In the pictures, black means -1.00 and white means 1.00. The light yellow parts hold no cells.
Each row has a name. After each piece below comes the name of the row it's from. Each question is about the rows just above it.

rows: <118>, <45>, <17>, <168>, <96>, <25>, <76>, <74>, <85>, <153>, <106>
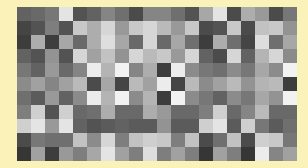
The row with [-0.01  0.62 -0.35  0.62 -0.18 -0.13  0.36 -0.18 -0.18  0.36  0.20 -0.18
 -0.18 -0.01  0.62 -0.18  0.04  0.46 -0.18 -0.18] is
<74>
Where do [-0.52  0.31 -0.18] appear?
<17>
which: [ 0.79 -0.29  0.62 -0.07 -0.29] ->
<85>
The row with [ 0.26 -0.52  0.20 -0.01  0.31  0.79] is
<106>
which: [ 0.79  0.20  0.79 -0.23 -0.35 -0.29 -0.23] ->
<85>

